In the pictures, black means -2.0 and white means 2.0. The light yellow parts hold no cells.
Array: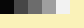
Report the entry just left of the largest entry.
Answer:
0.5
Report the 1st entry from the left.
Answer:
-1.9
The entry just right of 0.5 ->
1.8

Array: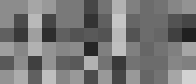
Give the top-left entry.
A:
0.2
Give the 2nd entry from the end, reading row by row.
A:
0.6
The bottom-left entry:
0.3
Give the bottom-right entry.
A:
1.3
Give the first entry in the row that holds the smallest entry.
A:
-0.5
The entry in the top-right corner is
0.3
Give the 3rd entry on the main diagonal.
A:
0.5
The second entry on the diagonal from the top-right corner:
-0.7
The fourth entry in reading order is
0.4
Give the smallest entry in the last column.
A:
-1.5
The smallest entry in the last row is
-0.9
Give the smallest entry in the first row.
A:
-0.9
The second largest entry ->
1.1
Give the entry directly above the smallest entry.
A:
-0.9
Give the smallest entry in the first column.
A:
-0.6
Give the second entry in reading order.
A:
0.2
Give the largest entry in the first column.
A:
0.5
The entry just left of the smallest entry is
-1.0
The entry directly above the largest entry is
0.0
